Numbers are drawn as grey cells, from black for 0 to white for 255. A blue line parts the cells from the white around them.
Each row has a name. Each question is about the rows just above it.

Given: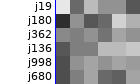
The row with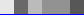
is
j19
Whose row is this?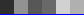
j180
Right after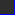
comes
[146]
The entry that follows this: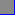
[127]
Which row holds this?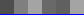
j680
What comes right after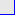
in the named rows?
[105]
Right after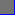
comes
[164]

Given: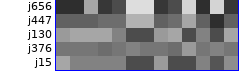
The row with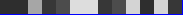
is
j656
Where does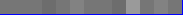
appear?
j376
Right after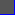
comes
[142]

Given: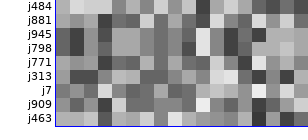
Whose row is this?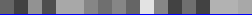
j945
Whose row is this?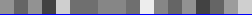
j909
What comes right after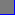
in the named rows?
[146]
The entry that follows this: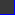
[156]
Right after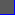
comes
[178]
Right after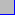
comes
[178]

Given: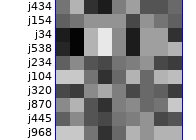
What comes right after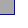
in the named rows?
[126]
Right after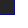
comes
[4]
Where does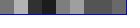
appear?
j434

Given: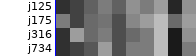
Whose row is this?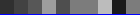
j734
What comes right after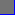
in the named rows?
[78]
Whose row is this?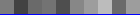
j175
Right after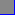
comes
[157]
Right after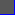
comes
[157]
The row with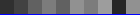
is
j125

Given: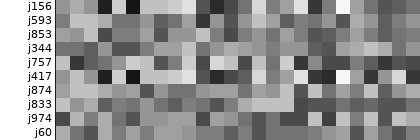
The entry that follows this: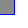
[74]
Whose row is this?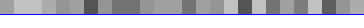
j874
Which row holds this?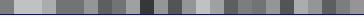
j593
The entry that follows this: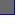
[84]
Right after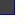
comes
[193]
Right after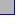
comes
[125]

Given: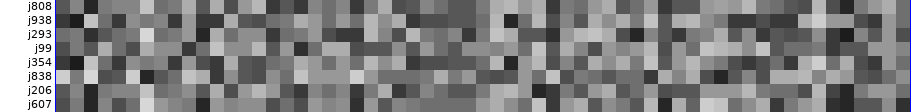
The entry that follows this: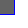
[205]
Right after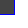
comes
[38]
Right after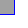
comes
[152]

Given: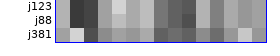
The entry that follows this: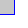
[151]
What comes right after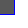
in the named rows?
[179]

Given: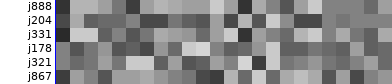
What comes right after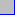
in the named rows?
[170]
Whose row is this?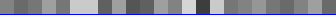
j321
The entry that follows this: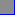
[73]
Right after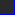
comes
[202]
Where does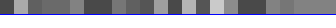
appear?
j204
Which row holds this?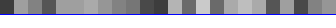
j867

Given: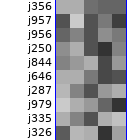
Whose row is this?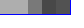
j646
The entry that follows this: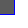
[183]
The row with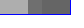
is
j356
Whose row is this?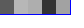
j326
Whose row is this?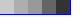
j979
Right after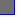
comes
[101]

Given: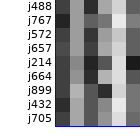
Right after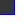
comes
[157]
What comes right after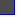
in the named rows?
[157]

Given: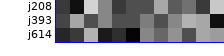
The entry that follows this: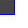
[167]
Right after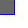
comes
[146]
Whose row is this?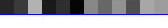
j614
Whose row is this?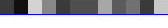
j208
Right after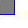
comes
[79]
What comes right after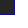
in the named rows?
[58]

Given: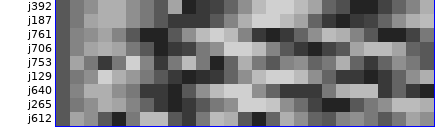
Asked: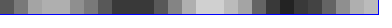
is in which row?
j187
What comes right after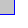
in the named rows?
[143]
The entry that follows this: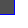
[35]
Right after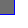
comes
[67]
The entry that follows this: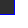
[57]
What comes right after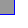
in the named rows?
[121]

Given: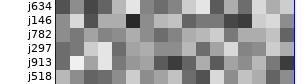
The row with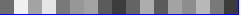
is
j913
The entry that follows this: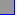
[163]

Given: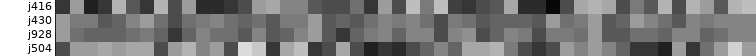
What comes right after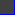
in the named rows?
[54]
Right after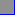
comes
[76]

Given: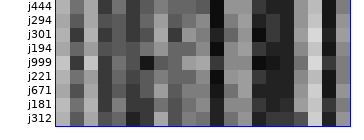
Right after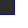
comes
[157]
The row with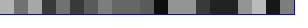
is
j444
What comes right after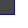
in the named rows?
[90]

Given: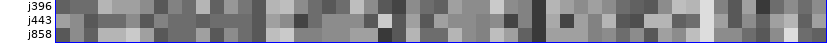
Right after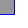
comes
[118]
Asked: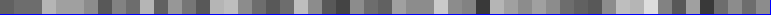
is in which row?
j396
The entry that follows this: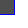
[181]
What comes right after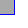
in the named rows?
[68]
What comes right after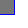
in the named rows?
[88]

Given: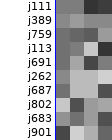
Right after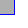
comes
[102]
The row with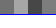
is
j691
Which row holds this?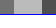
j687
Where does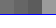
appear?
j759
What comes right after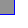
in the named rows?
[113]
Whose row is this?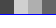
j901
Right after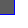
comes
[155]

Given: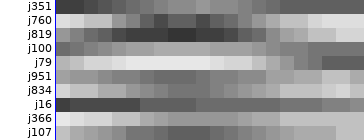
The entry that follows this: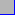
[193]
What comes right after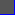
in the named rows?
[96]
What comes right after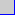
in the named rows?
[213]

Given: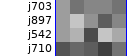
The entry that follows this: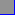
[93]
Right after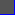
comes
[104]
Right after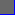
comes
[93]

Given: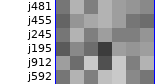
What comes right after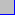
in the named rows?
[201]
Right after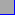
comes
[179]

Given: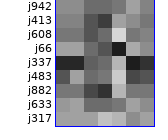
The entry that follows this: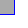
[141]
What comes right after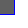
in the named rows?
[108]
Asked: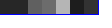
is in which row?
j337
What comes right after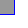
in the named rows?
[161]

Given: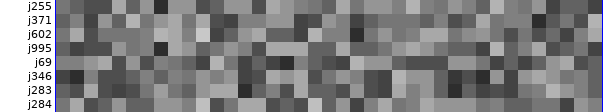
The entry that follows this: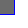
[67]
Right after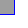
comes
[118]
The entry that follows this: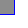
[149]
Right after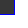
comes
[78]
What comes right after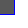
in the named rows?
[118]

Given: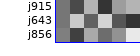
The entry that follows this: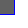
[212]
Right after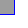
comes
[180]
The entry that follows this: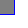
[64]
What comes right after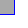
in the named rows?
[109]
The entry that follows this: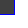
[169]
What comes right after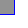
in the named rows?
[233]

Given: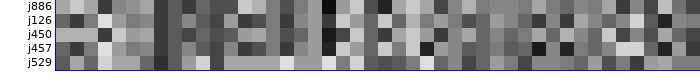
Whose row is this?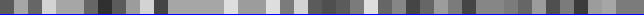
j529
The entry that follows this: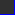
[91]
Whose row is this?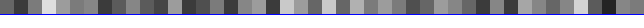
j126
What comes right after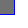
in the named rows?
[69]
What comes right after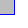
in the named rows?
[113]
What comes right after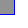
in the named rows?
[166]

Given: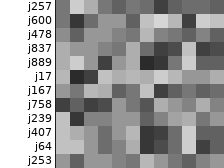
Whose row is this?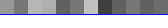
j167
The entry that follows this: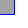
[174]
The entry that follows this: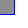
[97]
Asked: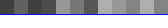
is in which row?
j758
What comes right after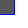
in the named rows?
[174]

